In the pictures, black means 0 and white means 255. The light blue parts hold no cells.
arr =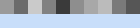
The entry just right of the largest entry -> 129
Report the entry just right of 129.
58
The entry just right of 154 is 107

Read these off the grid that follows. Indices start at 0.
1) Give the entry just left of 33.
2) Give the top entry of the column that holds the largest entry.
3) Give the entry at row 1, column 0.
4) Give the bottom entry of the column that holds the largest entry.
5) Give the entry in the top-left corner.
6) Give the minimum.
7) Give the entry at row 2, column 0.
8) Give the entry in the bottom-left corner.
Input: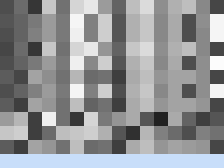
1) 85
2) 70
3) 85
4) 70
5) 78
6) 33
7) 78
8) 92

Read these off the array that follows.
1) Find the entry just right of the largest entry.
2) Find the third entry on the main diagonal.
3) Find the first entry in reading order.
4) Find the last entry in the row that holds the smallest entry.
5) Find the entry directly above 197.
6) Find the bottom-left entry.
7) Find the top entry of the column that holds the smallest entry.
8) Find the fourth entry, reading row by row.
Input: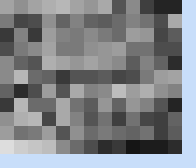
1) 205
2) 57
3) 163
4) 44
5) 122
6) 221
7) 138
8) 175

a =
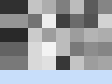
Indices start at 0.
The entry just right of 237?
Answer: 63
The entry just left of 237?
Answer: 114
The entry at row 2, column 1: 41
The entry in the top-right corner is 133
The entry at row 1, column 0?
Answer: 149
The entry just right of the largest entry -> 188
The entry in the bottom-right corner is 165
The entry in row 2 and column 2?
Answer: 203
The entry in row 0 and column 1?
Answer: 48
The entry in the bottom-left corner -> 121
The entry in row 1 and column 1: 149

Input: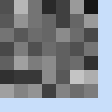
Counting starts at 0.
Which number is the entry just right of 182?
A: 116
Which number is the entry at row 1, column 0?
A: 88
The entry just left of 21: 154
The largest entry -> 196
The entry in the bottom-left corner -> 160
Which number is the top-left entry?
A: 80
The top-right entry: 21
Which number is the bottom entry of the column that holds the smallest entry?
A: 124
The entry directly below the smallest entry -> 154
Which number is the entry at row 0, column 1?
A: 182
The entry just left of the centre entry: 80
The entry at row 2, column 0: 116

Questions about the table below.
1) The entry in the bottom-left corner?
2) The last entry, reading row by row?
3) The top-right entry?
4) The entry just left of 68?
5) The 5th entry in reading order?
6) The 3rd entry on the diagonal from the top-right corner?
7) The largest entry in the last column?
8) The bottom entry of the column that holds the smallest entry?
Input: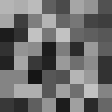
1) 56
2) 103
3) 81
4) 119
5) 74
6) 103
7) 132
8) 95
